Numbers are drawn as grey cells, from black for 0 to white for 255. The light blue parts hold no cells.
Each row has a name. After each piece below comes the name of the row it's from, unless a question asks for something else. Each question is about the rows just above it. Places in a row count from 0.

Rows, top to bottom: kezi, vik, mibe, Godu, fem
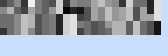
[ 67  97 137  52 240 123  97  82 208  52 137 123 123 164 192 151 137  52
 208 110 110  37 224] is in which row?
kezi
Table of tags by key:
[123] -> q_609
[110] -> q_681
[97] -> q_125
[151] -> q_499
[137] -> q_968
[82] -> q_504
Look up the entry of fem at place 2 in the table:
q_968

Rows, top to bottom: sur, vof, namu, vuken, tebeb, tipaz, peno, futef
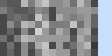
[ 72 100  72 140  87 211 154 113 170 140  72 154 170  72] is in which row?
tebeb
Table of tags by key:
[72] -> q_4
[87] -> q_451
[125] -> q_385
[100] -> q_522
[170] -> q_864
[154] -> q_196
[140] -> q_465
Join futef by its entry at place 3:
q_465
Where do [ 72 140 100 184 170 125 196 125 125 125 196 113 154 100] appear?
vuken
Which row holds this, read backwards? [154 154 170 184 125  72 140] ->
futef

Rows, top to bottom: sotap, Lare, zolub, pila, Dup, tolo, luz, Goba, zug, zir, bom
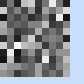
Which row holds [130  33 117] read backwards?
tolo
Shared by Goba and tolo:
[33]
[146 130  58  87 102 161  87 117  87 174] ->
bom
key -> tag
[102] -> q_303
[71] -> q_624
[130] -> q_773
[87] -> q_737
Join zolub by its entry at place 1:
q_303
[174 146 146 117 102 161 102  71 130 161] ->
zir
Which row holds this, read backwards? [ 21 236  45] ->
zolub

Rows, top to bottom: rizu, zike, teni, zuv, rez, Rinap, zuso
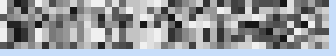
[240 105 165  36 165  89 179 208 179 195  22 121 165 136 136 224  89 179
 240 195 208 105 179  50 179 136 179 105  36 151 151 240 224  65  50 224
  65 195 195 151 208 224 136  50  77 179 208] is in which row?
zike
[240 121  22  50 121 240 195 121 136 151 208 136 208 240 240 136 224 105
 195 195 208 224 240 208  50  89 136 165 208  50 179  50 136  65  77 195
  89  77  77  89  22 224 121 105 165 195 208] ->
Rinap
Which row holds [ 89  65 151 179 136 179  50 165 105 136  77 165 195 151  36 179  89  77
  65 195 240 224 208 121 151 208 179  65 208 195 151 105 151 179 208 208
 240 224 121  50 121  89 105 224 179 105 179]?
zuso
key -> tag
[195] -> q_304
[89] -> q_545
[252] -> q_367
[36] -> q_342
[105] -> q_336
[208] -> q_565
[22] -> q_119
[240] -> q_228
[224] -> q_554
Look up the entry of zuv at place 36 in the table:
q_119

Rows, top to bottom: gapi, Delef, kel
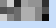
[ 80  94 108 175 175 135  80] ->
Delef
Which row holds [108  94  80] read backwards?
Delef
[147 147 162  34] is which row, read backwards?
gapi
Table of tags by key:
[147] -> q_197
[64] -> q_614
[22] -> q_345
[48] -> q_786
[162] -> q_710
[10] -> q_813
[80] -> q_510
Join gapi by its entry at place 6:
q_786
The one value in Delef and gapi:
[135]

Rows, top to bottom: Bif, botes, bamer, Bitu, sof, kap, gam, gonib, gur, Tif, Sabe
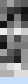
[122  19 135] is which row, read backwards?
bamer
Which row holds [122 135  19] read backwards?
gam
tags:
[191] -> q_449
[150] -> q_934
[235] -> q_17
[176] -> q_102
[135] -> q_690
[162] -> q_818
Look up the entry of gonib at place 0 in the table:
q_818
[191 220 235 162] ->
Tif

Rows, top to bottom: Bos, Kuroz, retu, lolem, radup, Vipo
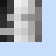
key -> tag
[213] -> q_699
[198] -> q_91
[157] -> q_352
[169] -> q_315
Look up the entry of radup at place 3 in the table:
q_91
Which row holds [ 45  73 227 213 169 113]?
lolem
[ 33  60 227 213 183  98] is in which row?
Vipo
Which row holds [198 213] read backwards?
radup
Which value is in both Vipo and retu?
[213]
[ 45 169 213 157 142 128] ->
retu

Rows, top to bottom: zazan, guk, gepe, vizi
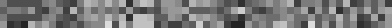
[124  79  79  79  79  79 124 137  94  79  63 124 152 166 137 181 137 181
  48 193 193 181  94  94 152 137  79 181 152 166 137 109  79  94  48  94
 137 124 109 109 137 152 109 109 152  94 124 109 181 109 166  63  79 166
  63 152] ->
gepe
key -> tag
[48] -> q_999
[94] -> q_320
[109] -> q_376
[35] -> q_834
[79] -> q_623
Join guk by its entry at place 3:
q_376
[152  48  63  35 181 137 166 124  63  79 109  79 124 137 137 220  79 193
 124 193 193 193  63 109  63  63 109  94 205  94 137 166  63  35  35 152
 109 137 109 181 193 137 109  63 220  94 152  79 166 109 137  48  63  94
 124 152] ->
vizi
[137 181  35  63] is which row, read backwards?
vizi

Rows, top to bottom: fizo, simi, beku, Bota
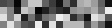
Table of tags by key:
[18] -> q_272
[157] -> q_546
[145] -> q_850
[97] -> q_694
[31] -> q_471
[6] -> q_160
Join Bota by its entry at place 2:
q_850
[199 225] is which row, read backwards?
beku
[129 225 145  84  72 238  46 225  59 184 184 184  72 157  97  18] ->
Bota
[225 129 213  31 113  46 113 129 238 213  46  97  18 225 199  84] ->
beku
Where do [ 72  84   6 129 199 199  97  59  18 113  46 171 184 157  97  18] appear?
fizo

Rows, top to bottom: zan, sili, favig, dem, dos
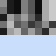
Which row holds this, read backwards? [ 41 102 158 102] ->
dos
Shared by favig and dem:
[114]
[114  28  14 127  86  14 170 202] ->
sili

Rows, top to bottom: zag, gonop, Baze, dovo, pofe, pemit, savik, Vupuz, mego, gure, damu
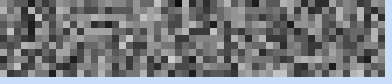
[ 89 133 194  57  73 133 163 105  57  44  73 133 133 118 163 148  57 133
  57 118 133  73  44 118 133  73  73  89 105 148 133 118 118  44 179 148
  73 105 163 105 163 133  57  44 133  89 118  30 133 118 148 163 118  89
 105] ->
gure
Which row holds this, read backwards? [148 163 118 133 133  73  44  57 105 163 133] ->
gure

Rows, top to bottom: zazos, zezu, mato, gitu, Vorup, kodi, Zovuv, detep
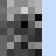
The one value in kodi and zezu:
[139]
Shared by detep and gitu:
[70]
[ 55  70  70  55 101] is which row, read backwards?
detep

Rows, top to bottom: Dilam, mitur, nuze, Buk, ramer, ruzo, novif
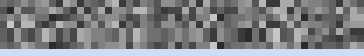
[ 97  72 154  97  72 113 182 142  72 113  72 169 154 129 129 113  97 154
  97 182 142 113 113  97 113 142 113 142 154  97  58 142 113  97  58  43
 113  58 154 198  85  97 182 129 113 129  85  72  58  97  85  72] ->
ruzo
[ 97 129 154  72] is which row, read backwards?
novif
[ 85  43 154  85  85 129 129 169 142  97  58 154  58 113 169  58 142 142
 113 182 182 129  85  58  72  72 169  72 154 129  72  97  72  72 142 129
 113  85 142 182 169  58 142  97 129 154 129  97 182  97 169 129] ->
mitur

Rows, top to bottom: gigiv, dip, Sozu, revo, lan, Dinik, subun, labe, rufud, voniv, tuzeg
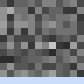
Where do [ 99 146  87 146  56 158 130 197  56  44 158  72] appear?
subun
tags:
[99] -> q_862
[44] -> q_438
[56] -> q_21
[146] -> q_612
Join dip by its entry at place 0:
q_612

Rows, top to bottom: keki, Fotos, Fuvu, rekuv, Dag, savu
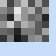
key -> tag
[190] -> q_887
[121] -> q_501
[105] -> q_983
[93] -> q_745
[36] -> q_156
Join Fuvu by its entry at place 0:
q_983
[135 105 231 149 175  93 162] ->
Fotos
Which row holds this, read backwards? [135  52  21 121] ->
savu
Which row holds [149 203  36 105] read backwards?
Fuvu
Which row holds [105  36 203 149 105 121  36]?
Fuvu
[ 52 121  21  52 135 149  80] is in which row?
savu
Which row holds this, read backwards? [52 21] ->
savu

